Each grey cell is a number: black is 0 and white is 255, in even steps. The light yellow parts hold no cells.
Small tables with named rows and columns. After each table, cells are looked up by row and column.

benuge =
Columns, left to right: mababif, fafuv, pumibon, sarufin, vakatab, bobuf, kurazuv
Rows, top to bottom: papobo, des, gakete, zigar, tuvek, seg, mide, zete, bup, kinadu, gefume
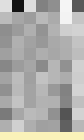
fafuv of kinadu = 167
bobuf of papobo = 245
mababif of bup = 169
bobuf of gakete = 206
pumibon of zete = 163
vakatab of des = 171
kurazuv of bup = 191
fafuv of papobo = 18
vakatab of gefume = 162
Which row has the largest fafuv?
gefume

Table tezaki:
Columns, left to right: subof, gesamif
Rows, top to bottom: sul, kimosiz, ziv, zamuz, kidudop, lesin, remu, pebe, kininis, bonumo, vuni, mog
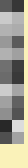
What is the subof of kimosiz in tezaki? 202
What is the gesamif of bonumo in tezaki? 83
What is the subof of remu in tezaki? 107
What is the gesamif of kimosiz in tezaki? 181
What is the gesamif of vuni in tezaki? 220
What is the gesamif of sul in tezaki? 55

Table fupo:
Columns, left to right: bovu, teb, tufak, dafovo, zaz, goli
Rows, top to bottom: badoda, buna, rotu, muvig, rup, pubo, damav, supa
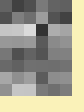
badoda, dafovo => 122
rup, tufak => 99
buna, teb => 127
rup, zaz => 128
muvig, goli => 146
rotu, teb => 199
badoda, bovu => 99
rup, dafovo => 84
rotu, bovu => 197
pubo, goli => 114
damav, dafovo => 92
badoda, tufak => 79

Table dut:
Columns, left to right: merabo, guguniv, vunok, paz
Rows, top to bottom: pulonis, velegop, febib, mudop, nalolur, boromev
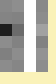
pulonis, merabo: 136
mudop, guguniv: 130
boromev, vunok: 254
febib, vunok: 254
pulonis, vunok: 254
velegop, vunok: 254
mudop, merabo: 141
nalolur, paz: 147
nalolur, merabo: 128
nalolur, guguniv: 141
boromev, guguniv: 134
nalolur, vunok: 254
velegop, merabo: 132
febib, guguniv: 107
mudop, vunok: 254

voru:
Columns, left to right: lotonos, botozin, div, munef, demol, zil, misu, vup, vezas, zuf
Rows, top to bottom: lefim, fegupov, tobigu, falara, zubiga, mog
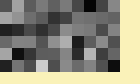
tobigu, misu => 127
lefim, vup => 4
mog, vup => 131
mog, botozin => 116
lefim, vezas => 68
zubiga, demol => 94
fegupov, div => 110
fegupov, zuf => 99
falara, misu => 28
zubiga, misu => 43
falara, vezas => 139
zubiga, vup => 180
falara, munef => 84
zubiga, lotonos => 165
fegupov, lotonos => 165
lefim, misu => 71
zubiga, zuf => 101
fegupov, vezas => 106
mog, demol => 78
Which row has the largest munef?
mog

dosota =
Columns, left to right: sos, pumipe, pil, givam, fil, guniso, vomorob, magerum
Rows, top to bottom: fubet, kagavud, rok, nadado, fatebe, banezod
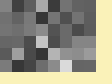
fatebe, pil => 74
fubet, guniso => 115
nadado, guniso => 106
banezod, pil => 69
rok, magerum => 92
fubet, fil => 59
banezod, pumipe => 55
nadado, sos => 102
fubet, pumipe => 64
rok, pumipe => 111
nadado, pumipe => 104
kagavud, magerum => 93
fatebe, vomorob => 141
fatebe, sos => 90
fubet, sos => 131

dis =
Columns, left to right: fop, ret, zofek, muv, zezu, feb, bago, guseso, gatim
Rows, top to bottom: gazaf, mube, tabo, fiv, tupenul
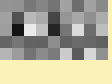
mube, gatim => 171
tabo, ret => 20
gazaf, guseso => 162
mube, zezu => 70
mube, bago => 167
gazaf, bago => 109
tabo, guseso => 108
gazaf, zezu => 116
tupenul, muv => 139
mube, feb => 150
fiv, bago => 107
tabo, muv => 192
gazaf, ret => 145
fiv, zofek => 99
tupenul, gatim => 144
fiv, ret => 118
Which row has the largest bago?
tabo

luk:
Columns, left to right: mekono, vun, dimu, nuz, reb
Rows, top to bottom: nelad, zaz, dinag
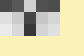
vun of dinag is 216
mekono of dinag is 234
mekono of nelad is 74
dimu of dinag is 54
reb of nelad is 77
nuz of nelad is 80

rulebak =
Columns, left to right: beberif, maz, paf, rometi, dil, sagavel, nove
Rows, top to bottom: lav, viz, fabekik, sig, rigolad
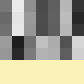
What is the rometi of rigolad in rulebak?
178
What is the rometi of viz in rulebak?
77
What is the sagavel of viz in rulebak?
188
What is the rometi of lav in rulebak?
74
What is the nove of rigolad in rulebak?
206
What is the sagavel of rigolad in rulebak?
94
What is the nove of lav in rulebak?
52
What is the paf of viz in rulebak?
153
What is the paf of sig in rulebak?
114
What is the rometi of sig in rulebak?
192
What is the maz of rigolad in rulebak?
41
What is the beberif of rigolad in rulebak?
151
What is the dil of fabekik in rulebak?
95
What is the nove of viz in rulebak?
39

